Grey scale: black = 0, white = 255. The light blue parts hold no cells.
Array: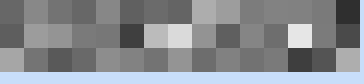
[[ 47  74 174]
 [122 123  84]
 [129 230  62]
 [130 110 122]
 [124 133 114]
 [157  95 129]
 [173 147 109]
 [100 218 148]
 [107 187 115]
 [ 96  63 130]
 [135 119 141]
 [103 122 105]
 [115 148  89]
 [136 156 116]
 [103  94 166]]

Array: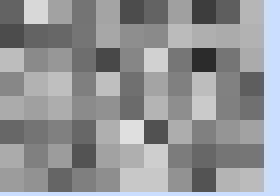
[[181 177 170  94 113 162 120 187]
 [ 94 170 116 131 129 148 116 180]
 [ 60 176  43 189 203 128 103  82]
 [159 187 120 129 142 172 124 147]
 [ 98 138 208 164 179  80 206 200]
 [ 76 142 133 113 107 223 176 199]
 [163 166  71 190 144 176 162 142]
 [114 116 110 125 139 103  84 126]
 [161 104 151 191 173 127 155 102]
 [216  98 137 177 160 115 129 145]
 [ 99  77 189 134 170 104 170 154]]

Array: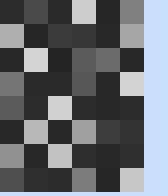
[[128 166  39 210  42  52  47 200]
 [ 38  40 107  39  39  61  39  38]
 [204  55  90  86  42 159  45 125]
 [ 41  58  37  41 209  39 193  43]
 [ 74  38 212  41  43 183  40  47]
 [ 42 174  40 116  91  39 145  78]]

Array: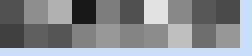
[[ 74 151]
 [ 87 110]
 [136 191]
 [226 140]
 [ 80 132]
 [125 152]
 [ 24 130]
 [177  85]
 [142  95]
 [ 81  64]]

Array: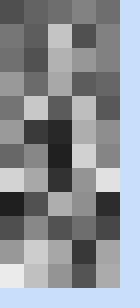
[[110 129 129 102  88 142 133 225  44  71 165 171]
 [130  80 151  92 190 174 209 148 143 110  56  84]
 [110 196 178 168  91  40  32  50 174  82 167 148]
 [ 99  93  81 107 200  58 135 168  81 136 205 192]
 [ 79 118 112 153 116 154 103 211  31  79 152 235]]

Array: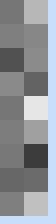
[[183 135 139  99 230 160  60 107 192]
 [118 127  81 138 118 125 120 103 127]]

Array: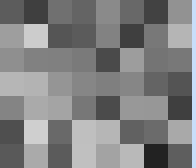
[[146 181 120  84  63 169  94]
 [ 66 120 116 100 151 107  34]
 [104  63 157 134 152  97 185]
 [138 130  74 127  75 182 163]
 [100  91 122 134 119 191 192]
 [112  85 128 149 164 105  91]
 [ 63 204 129 179 170 207 170]
 [ 92 158 143 182 132  79  89]]

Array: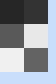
[[ 51 232  99]
 [ 38  89 240]]

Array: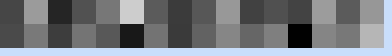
[[151 182]
 [ 91 120]
 [156 133]
 [ 67   1]
 [ 80 127]
 [ 65 102]
 [152 134]
 [ 87  98]
 [ 59  58]
 [ 91 115]
 [205  24]
 [119  88]
 [ 81 116]
 [ 37  61]
 [155 121]
 [ 70  74]]
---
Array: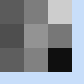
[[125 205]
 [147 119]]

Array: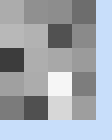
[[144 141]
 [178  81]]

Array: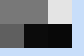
[[120 228]
 [ 11   8]]

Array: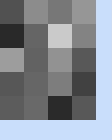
[[140 119]
 [101 202]]

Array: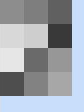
[[126  96]
 [206  57]]

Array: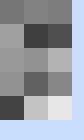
[[129 124]
 [ 63  79]]
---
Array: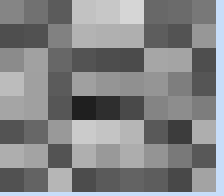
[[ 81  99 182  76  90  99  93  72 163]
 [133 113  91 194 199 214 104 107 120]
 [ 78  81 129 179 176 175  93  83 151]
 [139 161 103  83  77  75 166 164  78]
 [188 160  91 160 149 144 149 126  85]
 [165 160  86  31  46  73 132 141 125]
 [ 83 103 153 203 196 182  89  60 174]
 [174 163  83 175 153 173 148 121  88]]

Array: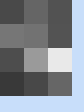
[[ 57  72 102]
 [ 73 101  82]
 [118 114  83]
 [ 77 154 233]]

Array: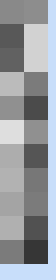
[[123  54]
 [137 141]
 [ 88 210]
 [ 97 210]
 [187 123]
 [144  75]
 [222 144]
 [173  85]
 [178 119]
 [164 123]
 [176  81]]

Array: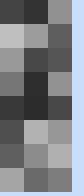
[[165 106 125]
 [ 67  51 144]
 [191 155  94]
 [153  71  85]
 [118  46 146]
 [ 56  44  72]
 [ 79 178 152]
 [ 95 141 176]]

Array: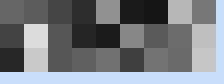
[[ 39 201  86  96 113  63 115 106 198]
 [102  92  69  45 145  26  21 183 119]
 [ 67 220  86  37  27 135  90 108 191]]

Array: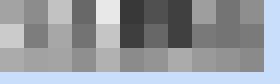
[[171 162 164 143 177 139 148 171 154 147 138]
 [163 140 194 104 232  56  80  64 158 116 142]
 [203 125 167 115 197  62 103  64 121 116 122]]

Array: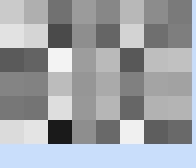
[[219 228  26 142 105 240  94 105]
 [202 175 113 155 135 184 140 122]
 [226 213  74 142 101 211 111 126]
 [ 90  99 243 157 186  88 190 193]
 [132 130 188 150 170 128 164 162]
 [119 116 222 152 182 102 178 180]]
